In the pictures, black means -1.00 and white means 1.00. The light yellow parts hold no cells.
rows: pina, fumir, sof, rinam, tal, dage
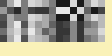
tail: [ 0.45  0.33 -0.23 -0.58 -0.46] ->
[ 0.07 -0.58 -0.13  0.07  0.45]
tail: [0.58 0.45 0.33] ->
[-0.23 -0.58 -0.46  0.07 -0.58 -0.13  0.07  0.45]
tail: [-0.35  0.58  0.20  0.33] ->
[-0.23 -0.58 -0.46  0.07 -0.58 -0.13  0.07  0.45]
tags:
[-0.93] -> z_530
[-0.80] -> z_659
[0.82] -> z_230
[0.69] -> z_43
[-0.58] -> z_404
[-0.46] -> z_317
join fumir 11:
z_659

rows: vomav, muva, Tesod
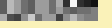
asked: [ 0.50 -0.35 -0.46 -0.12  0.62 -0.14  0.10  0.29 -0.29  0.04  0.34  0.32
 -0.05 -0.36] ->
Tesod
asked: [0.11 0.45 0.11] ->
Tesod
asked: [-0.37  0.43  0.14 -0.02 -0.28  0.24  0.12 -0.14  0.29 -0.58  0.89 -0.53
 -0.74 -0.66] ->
vomav
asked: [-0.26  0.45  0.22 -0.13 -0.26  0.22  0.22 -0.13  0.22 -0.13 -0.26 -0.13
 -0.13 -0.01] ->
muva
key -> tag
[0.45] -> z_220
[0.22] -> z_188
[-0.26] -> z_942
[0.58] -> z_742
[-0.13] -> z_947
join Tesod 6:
z_947
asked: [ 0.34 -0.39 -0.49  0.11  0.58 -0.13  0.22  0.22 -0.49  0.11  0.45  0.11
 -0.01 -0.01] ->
Tesod

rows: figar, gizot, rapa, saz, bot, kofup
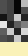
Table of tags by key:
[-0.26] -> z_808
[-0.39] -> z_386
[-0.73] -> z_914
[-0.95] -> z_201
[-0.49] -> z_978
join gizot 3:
z_201
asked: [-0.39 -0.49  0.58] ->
kofup
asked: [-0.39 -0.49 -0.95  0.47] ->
figar
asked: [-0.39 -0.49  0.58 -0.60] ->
kofup
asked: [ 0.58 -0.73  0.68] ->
bot
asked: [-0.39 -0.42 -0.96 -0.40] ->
gizot
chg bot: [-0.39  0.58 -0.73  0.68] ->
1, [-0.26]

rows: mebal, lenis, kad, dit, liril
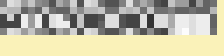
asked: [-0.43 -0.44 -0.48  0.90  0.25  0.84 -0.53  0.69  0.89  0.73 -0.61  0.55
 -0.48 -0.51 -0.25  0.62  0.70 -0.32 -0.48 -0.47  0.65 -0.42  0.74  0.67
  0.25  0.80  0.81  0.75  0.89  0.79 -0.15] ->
dit
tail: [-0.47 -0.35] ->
[ 0.74  0.74 -0.35 -0.47 -0.47  0.74 -0.59  0.74  0.74  0.33  0.86  0.86
  0.74  0.86  0.86 -0.22]
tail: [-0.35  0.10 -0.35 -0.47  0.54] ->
[ 0.86  0.98  0.74  0.86  0.86 -0.12]

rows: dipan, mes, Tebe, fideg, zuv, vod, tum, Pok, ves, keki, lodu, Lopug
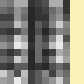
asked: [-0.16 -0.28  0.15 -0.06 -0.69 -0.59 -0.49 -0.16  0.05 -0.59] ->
mes
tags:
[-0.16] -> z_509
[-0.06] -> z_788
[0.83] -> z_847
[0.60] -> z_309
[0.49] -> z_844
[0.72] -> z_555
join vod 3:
z_309
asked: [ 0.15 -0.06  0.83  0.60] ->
tum
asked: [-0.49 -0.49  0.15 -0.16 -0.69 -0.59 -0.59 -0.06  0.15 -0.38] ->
Tebe
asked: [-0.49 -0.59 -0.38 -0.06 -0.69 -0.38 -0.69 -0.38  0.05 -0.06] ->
zuv

